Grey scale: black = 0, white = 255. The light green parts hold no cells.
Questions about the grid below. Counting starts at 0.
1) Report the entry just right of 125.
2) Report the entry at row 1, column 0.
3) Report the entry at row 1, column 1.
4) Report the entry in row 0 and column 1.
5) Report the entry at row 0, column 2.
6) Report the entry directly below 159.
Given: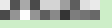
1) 116
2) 74
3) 148
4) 83
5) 169
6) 52

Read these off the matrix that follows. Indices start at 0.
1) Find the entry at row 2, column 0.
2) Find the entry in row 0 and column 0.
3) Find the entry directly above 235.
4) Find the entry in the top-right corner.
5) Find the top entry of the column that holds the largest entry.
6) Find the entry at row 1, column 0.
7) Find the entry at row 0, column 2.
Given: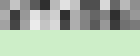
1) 162
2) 143
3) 225
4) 143
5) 90
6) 174
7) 143
